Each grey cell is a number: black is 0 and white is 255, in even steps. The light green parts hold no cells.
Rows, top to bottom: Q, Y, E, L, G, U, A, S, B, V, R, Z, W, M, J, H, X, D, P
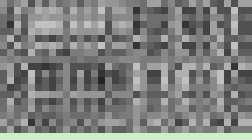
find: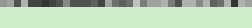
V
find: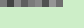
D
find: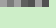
Q

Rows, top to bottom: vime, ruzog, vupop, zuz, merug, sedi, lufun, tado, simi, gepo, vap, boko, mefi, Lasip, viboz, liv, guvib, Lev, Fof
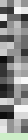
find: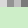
Lev
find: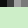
simi

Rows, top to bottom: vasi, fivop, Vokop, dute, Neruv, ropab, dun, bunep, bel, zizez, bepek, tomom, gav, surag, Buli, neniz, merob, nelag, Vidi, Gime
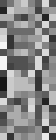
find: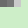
dun
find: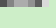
nelag
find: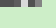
zizez
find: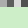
neniz

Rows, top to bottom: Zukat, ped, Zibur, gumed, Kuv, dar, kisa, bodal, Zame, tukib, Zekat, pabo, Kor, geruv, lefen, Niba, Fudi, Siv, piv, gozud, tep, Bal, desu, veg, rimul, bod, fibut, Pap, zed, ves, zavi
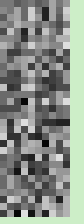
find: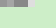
kisa
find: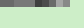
geruv
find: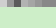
Bal

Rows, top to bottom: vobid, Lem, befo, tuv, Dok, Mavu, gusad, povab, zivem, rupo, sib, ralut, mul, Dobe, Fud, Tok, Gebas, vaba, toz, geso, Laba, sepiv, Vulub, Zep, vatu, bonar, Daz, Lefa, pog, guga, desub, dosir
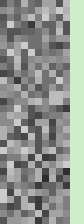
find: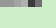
dosir
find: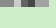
vaba
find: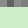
Daz
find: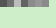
zivem
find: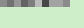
desub
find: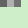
vobid

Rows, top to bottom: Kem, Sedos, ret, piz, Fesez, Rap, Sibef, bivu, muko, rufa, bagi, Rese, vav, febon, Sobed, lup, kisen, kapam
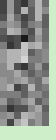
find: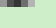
Kem
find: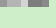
muko

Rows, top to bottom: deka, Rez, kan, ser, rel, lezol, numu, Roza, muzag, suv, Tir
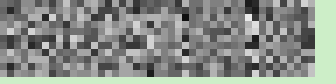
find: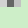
muzag
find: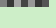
deka
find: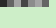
suv
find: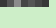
lezol
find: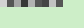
numu
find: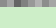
ser
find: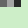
numu

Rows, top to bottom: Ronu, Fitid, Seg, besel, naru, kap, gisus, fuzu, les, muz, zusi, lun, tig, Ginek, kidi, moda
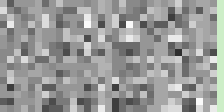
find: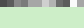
kidi
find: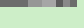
gisus
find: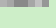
les
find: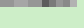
zusi
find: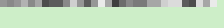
moda

